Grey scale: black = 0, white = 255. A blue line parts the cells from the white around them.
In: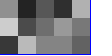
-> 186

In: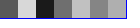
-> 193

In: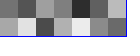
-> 226

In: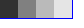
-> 186

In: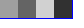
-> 159

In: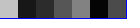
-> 130
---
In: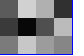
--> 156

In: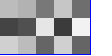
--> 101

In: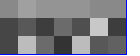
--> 107

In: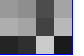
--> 203

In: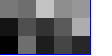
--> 29

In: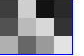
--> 154
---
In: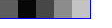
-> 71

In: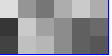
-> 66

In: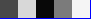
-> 72

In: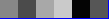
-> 75

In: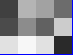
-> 64

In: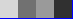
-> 113

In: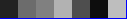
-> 34
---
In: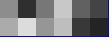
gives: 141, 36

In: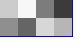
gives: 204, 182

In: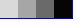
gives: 217, 5

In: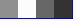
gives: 143, 51

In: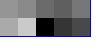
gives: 149, 73

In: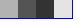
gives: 178, 228

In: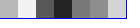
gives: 184, 212

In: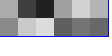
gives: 171, 104

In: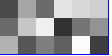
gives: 74, 62
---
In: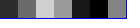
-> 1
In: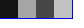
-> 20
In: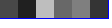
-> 32
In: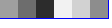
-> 44
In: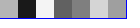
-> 25
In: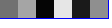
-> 5
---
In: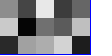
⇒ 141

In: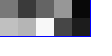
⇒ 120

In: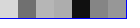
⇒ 216

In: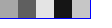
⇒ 167

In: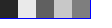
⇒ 38

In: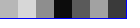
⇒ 183

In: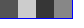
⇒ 84
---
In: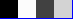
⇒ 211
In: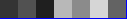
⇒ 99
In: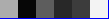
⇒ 243
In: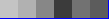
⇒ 92
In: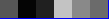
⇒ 107
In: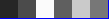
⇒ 119
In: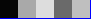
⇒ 191
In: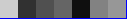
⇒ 151
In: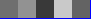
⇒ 99
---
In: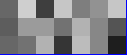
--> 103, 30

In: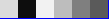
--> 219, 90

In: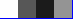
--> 254, 148

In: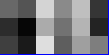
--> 104, 126

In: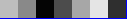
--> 189, 47

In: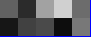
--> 97, 120
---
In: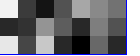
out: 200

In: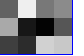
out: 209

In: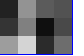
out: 43

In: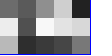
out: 58

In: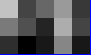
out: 24

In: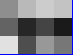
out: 152

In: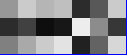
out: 203

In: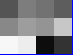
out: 13
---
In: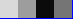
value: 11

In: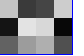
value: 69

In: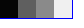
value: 138

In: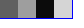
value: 11

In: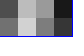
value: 154

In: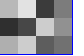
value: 59
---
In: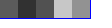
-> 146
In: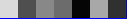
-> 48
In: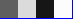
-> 252
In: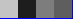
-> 94
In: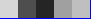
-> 191
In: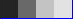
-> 226
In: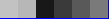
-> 122
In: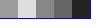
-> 36
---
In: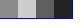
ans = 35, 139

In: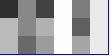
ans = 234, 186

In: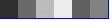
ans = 130, 46

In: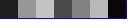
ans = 7, 30

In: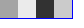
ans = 203, 164

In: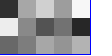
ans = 247, 104

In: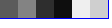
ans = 207, 91

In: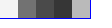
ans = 186, 244

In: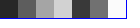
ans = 251, 39
